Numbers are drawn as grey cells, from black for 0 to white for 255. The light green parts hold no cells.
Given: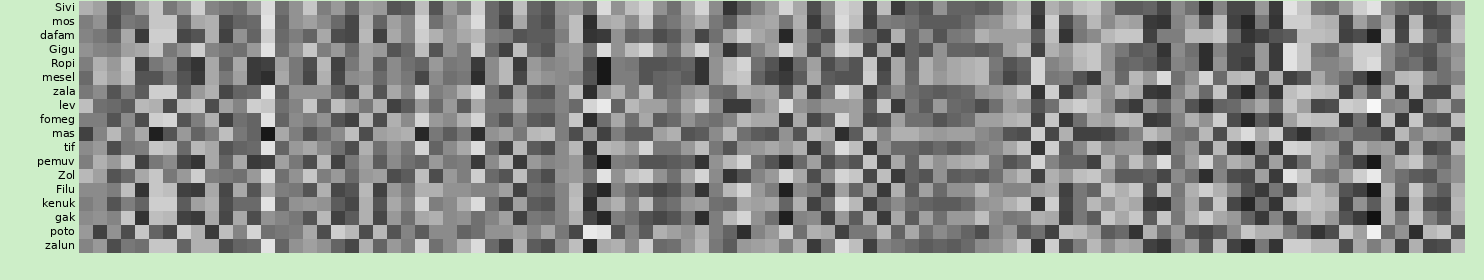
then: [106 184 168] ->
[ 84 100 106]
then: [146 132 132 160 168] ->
[ 65 120 100]
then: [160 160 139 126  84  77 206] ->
[ 71 176  65]

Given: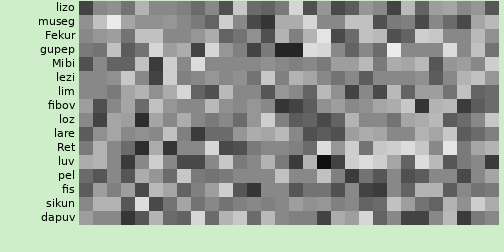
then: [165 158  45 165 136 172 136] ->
[122 136 107]
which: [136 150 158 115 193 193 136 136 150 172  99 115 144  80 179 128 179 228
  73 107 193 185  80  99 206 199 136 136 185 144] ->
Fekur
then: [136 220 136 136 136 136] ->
[144 136 128]

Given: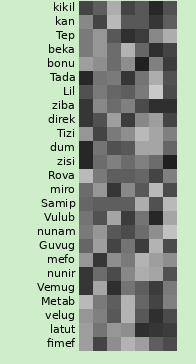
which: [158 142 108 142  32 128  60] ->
bonu
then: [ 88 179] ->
[88 47 75]
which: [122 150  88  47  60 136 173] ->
Tep
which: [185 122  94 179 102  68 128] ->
Metab
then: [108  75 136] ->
[173 165  81]
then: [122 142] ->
[185 165 128]

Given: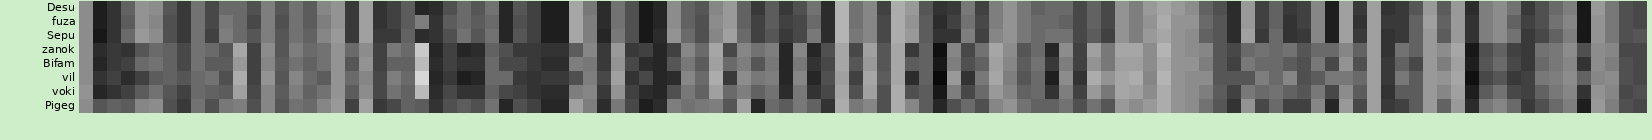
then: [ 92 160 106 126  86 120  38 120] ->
[ 51  72 166]
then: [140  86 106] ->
[ 38 140  65]
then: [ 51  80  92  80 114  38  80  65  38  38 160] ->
[126  44 120]
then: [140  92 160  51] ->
[ 92  92 153]
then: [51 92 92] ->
[153 134 160]

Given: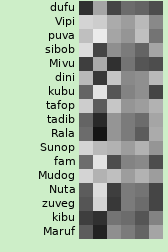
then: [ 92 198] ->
[149 157 178]
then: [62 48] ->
[116 108  85]
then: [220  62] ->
[123 116  69]

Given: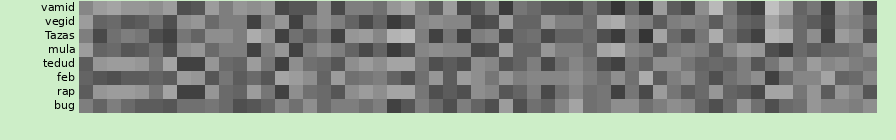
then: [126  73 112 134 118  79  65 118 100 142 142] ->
[118 100 106]
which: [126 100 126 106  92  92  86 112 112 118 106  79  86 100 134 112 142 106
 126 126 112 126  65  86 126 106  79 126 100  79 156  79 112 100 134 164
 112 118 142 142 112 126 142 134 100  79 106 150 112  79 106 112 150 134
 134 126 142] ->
bug
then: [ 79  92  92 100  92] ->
[156 150  86]
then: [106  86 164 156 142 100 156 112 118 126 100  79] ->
[112 150  92]
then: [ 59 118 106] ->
[86 86 79]
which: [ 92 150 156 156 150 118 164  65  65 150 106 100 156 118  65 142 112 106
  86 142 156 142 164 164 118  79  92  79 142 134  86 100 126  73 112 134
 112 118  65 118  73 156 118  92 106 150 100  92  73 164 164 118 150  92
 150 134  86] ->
rap
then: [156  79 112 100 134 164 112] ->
[118 142 142]

